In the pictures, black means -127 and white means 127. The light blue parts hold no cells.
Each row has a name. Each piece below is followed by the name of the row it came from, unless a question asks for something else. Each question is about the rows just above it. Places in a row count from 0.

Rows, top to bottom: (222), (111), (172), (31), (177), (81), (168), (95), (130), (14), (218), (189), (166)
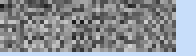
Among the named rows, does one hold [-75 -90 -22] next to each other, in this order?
no
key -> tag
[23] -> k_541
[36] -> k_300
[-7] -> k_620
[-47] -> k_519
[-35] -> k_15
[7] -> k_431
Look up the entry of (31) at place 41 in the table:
k_431
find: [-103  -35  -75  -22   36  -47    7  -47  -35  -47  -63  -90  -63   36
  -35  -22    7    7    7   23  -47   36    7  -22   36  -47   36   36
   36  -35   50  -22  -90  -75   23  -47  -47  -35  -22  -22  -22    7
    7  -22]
(111)
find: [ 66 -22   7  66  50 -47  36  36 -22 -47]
(189)
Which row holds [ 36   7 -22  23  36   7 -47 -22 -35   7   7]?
(168)
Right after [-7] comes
[50]

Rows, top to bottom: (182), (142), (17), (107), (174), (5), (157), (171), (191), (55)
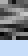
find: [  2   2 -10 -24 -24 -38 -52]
(142)
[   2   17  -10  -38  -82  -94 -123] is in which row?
(171)
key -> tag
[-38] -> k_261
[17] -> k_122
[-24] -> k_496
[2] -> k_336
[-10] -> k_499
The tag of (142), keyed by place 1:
k_336
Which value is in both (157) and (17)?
[-52]
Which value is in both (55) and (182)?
[-110]
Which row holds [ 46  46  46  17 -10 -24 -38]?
(5)
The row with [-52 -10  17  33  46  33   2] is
(17)

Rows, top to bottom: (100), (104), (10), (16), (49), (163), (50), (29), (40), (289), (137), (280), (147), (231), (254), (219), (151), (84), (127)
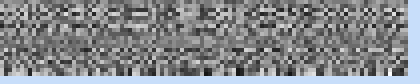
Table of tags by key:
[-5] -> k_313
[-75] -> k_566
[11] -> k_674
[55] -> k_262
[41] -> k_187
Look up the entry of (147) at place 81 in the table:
k_262
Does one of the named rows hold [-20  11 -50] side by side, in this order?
yes
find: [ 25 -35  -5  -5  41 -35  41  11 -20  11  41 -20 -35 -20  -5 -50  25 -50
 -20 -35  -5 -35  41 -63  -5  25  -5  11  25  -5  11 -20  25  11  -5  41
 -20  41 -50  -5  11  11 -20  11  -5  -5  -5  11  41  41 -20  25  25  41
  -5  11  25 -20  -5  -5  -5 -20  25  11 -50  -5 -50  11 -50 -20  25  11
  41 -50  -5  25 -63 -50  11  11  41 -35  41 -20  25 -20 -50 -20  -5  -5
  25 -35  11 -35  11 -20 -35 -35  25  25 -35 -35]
(137)
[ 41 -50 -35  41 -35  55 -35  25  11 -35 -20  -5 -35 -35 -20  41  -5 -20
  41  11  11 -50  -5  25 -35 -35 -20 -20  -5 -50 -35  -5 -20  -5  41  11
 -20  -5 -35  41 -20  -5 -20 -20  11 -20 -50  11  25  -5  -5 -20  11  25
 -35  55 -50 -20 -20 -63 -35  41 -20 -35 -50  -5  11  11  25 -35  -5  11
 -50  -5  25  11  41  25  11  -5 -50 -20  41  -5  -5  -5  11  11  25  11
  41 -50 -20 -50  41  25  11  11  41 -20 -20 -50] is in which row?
(151)
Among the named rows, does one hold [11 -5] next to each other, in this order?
yes
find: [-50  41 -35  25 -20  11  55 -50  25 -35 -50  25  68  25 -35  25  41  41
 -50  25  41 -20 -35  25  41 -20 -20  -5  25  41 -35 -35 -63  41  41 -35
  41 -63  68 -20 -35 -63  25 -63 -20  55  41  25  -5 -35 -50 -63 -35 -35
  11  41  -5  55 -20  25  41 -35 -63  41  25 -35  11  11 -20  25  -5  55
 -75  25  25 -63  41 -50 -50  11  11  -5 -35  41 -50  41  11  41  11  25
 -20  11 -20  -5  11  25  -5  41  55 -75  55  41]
(254)

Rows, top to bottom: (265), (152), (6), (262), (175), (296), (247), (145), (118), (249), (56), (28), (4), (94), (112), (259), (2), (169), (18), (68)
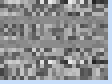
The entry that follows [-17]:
[-30]
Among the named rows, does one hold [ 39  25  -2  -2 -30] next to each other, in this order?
no
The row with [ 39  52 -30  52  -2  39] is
(94)
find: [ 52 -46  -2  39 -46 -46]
(249)
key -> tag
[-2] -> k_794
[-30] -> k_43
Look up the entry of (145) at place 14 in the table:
k_43
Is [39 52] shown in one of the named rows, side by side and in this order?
yes

